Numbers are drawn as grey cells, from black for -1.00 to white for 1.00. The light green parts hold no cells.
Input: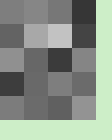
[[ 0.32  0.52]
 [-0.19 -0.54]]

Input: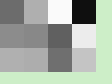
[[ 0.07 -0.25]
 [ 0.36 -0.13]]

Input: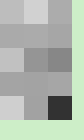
[[0.34 0.30]
 [0.17 0.06]]

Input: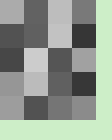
[[-0.25  0.52]
 [ 0.60 -0.33]]

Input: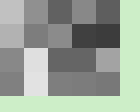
[[-0.02  0.09]
 [ 0.75 -0.21]]

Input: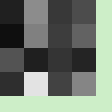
[[ 0.00 -0.52]
 [-0.76 -0.59]]
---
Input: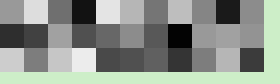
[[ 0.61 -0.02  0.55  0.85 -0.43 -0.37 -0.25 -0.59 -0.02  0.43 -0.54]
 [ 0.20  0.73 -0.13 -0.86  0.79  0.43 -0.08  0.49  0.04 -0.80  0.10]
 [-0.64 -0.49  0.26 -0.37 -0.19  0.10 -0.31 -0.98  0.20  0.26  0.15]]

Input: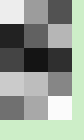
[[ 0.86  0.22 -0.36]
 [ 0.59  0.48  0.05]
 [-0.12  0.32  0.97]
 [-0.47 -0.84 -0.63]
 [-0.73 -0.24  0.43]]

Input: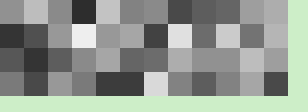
[[ 0.14  0.48  0.08 -0.65  0.53  0.02  0.08 -0.43 -0.27 -0.21  0.24  0.36]
 [-0.04 -0.43  0.19 -0.04 -0.53 -0.53  0.70  0.02 -0.27  0.02  0.30 -0.43]
 [-0.32 -0.59 -0.27  0.08  0.30 -0.21 -0.15  0.36  0.14  0.14  0.48  0.24]
 [-0.59 -0.37  0.19  0.87  0.19  0.30 -0.48  0.76 -0.15  0.59 -0.10  0.42]]

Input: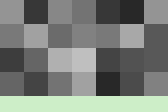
[[ 0.16 -0.57  0.06 -0.10 -0.57 -0.69  0.16]
 [-0.05  0.26 -0.16  0.01 -0.05  0.32 -0.31]
 [-0.21 -0.47 -0.10  0.26 -0.69 -0.41  0.01]
 [-0.52 -0.21  0.38  0.50 -0.47 -0.36 -0.31]]

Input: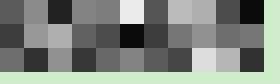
[[-0.14 -0.62  0.14 -0.57 -0.19  0.03 -0.29 -0.45  0.73  0.42 -0.62]
 [-0.29  0.09 -0.74  0.03 -0.03  0.83 -0.34  0.47  0.36 -0.40 -0.91]
 [-0.51  0.20  0.36 -0.24 -0.40 -0.91 -0.51 -0.09  0.14 -0.14 -0.09]]

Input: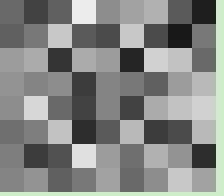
[[ 0.22  0.33 -0.59  0.33  0.22 -0.71  0.63  0.51 -0.18]
 [ 0.16  0.04  0.10 -0.54  0.04 -0.07 -0.24  0.22  0.45]
 [ 0.10  0.69 -0.18 -0.48  0.04 -0.48  0.33  0.51  0.63]
 [ 0.04  0.16 -0.24 -0.07  0.28 -0.18  0.10  0.57  0.28]
 [-0.01 -0.54 -0.36  0.75  0.22 -0.12  0.39  0.16 -0.65]
 [-0.12 -0.01  0.51 -0.65 -0.30  0.45 -0.54 -0.42  0.45]
 [-0.18 -0.48 -0.24  0.86  0.10  0.28  0.39 -0.30 -0.76]
 [-0.24 -0.07  0.57 -0.30 -0.42  0.57 -0.42 -0.82 -0.07]]
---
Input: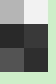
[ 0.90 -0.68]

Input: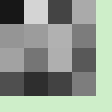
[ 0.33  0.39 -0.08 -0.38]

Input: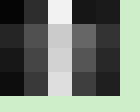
[-0.80 -0.20  0.65 -0.55]

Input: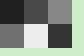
[0.06 0.86]

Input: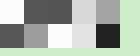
[0.28 0.78]

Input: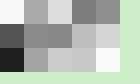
[0.11 0.49 0.61]
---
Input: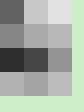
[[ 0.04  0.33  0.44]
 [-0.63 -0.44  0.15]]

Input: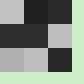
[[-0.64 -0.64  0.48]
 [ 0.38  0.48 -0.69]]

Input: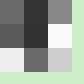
[[-0.29 -0.61  0.95]
 [ 0.87 -0.17  0.61]]

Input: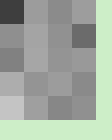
[[0.12 0.29 0.14]
 [0.01 0.30 0.16]]

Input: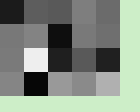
[[-0.06  0.03 -0.89]
 [-0.04  0.87 -0.76]]

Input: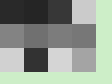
[[ 0.03 -0.12 -0.03]
 [ 0.64 -0.61  0.67]]
